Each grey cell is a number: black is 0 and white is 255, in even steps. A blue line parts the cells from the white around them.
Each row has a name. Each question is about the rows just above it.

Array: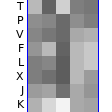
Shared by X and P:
[126]
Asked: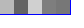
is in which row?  T
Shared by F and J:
[149]

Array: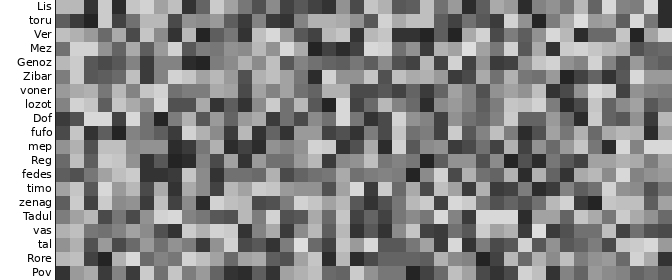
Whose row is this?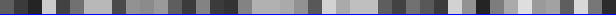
toru
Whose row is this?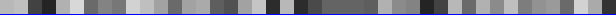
Rore
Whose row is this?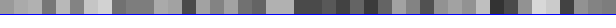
voner
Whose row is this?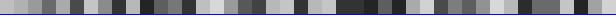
Ver
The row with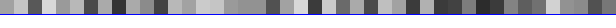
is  timo
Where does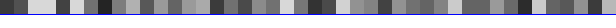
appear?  Dof

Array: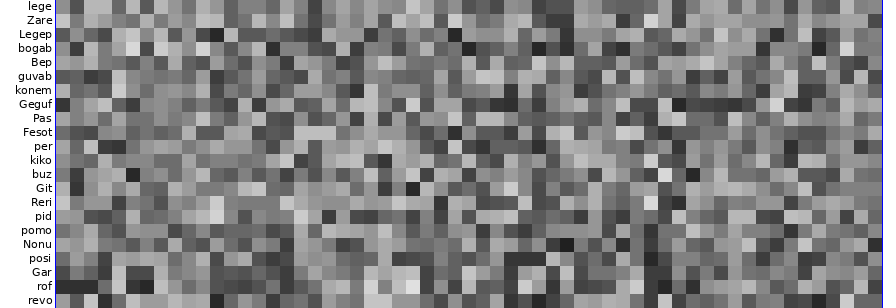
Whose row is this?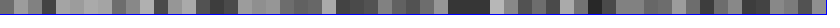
posi
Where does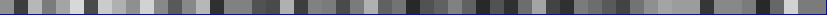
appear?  bogab
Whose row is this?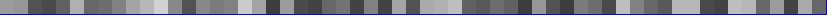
pid

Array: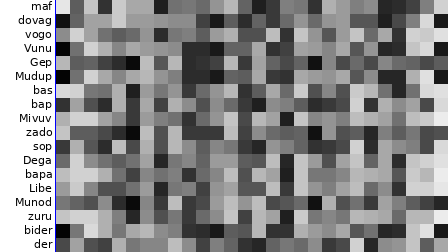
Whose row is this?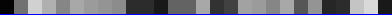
Vunu
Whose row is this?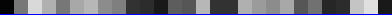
bider
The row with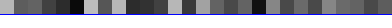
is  Gep
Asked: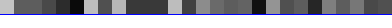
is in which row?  zado

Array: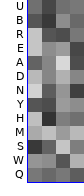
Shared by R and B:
[85]
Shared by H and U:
[112]
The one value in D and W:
[177]
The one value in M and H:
[191]
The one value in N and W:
[149]
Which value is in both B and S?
[57]
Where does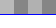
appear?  D

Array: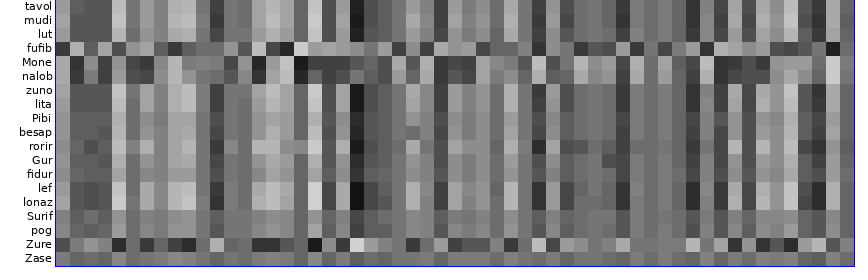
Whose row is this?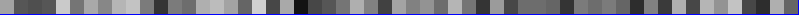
lonaz
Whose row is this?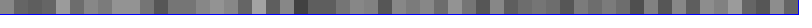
pog

